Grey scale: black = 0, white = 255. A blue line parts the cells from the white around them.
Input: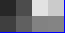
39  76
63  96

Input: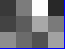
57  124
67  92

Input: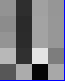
147  46
140  42

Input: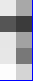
234  168
85  59

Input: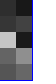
46  24
54  66

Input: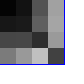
4  18
23  26

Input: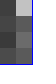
63  194
69  90

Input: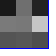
25  111
122  120

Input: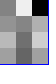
131  239
147  133
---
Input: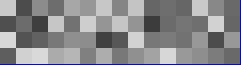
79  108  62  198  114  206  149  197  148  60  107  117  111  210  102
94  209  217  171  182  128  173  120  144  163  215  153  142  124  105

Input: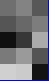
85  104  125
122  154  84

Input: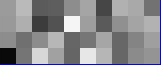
153  175  60  82  245  158  90  144  164  178
9  117  215  161  101  231  182  103  139  148

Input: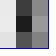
235  28  153

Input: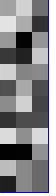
227  172  49
56  33  200
80  169  77
50  76  76
2  3  145
30  137  105

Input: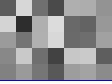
212  45  175  220  105  99  152
136  201  111  66  199  202  94

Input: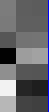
122  95  95
2  157  162
242  37  30

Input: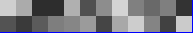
83  58  91  126  134  155  69  168  205  132  65  203

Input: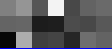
100  102  28  30  76  72  88
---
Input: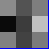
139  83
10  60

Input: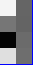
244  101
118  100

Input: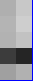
175  200
180  206

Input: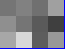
117  129
143  117

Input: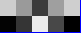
205  154
3  53

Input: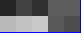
37  66
185  194

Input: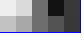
238  218
194  168

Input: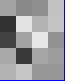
163  137
50  227

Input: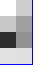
255  206
200  160
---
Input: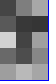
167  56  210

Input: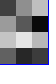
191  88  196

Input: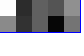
144  6

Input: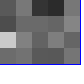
119  101  99  114

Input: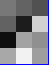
81  28  14

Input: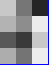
37  141  88

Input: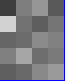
89  94  108  128
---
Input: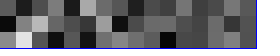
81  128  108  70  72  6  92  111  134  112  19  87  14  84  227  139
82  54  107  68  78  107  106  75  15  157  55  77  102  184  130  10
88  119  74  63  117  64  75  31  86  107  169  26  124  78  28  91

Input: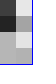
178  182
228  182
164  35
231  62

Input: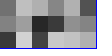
176  194  200  66  210  57
132  144  58  39  158  130
82  177  134  176  191  113

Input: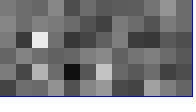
101  126  161  68  74  152  134  81  146  106  110  68
77  65  109  89  104  195  86  16  108  179  71  124
88  107  127  116  97  137  127  102  97  110  131  101
78  89  56  60  126  96  69  55  112  235  58  123
108  123  83  108  122  65  82  107  122  129  109  134
108  148  116  93  92  88  108  77  135  103  109  122

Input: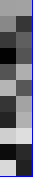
33  217
41  12
222  207
177  36
163  53
87  181
175  84
84  2
95  57
54  136
162  161

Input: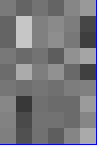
170  133  94  113  80  127
134  107  114  114  74  130
155  107  107  112  56  135
128  125  112  117  111  118
64  105  145  126  171  108
165  145  93  115  106  120
62  120  142  128  198  100
70  125  138  128  198  100
153  134  100  115  100  122

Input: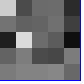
104  135  131  131  123
124  71  75  125  99
15  92  108  219  31
63  112  100  97  115
43  108  107  75  205
